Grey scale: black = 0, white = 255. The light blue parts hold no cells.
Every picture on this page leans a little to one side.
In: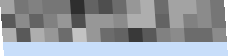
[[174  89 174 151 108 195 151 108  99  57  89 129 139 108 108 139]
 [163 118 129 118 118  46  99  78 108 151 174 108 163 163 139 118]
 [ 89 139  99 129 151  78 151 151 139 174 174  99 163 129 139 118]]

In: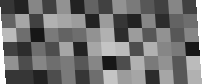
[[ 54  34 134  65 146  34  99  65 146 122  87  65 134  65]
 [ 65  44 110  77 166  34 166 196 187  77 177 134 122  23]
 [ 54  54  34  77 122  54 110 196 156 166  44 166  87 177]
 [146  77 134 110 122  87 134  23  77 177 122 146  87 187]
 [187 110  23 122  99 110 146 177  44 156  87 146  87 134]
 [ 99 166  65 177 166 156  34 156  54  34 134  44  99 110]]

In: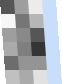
[[246 118 182]
 [170 127  53]
 [158 137  86]
 [109 148 148]
 [ 86 158 236]
 [192 170 225]]

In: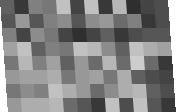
[[ 96  56 128 119 193  68 193  56 183  47  68  77]
 [128  68 140 119  68  47  68  96  56  77  86  86]
 [119 140 128 193 173 152 107 140 173 183  96  77]
 [ 86 152  86 128 140  86 140 152 107 128  56  77]
 [152 161 161 173 119 152 161 119 173  96  77  68]
 [152 173 173 183 107  86  56 193  77 193  86  56]
 [119 183 128 161  96 152 107 183 107 205 107  56]
 [161 193  96 128 119 193 183 140  96 193 173 161]]

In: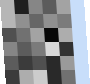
[[182  31 134  92 163]
 [ 92  59  80  41 154]
 [134  92 123 216  50]
 [ 80 113 163   8 173]
 [182 144 102 144 123]
 [ 59 173 204  41 113]]

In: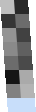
[[191  41]
 [148  65]
 [108  74]
 [138  96]
 [ 53 108]
 [ 21 170]
 [129 180]]
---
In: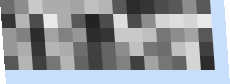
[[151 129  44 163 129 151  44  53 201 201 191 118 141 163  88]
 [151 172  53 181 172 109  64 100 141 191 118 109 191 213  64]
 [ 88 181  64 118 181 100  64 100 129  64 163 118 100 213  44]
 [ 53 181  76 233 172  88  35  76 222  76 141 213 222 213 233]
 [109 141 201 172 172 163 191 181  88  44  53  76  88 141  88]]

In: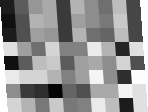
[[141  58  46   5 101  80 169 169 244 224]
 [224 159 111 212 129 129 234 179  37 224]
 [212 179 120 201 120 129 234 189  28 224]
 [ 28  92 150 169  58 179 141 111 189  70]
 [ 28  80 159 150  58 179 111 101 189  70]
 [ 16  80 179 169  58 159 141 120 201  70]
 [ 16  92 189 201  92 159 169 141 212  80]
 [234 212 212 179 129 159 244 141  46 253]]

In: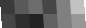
[[ 70  46  35  98 128 151]
 [ 58  89 108  70 128 194]]

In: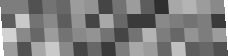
[[125 125  81 115 103 156 147  69 115 156  93  47 168 180 156 137]
 [210 137 103 156 115 137 147 115  69 115 180 125 103 147 125 156]
 [ 93 201 115 137  93 147  69 168 103  58  58 137 125 115 125  58]
 [156  81 168 201 137  69 103  58 125 168 156 103 191  93 103  81]]

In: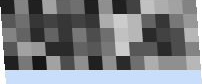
[[ 32 120  23 162  77 143  32 143  42 111 173 143 143 183]
 [ 32 131  32 162  99 111  32 143  32  66 193 173 162 131]
 [131  99  42  99  54 120  77 111 193 183  42  66  77 183]
 [ 87 111  54  66  54  66  54 173 204 183  99  54 120 152]
 [ 87 162 152  42  42  99  87 120 204  87  87  42  77 131]]

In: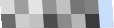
[[108 205 193  78 139 181  59]
 [217 158 228 148 193 117 129]]

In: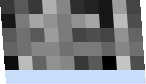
[[ 56  89  56 176 134  45  35  23 156  68]
 [ 89 112  89 156 122  68  78  68 145 100]
 [ 13 187 100 145 134  56  89   1 196  78]
 [100 112 134 134 112 122 122 100 134 112]
 [ 23 122 165 145 122 145 165  23 187  78]]

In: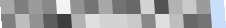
[[127 190 146  93  61 178 223 211 211 201 136 223 190 104 115]
 [167 127 155 136 243 146 115 167 115 104 211  83 178 201 155]]
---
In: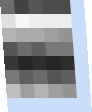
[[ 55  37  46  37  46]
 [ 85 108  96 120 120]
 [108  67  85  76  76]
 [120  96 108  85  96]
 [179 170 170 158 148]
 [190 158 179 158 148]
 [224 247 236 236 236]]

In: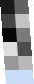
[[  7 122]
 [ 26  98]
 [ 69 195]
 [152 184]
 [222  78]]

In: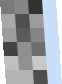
[[ 67 144 110]
 [122 134  49]
 [156  91 134]
 [168  79 156]
 [180 180  79]
 [191 144 200]]

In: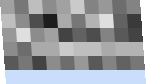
[[ 89 119  67 140 109 152  89 131  98 119]
 [140 109 170 170 202 190 190 170 179 179]
 [152 223 140 161  67  98  77 131  89  67]
 [161 119 190 140 161 202 131 152 109 131]
 [190 140  77  29 170 119 179 223  98  58]]

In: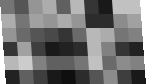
[[ 34  96  62  25  15  44  85 140  62  25]
 [ 53 161  62  25  34  44 184 129  53  34]
 [117  85 149 172  96 184  53  25 193 193]
 [149 106  85  73  53 106 184 172 117 129]
 [172 117 161 149 172 149  44  44 140 161]
 [184 204 129  96  96 117 193 106 140 129]]

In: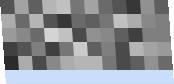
[[ 43 172  74 136 172 181 181 118  74  95 145 106]
 [ 64  84 127  64 118 202  95 127  74 181 163 154]
 [ 84 163  95 181 193 118 163 106  84  55 145  95]
 [154 136 106 212 193  74 145 136  95  64 127 127]
 [172 106 181  84  55 106  95 118 193 172 136 127]]

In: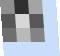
[[ 87 215  87]
 [111 185 131]
 [143  47 164]]
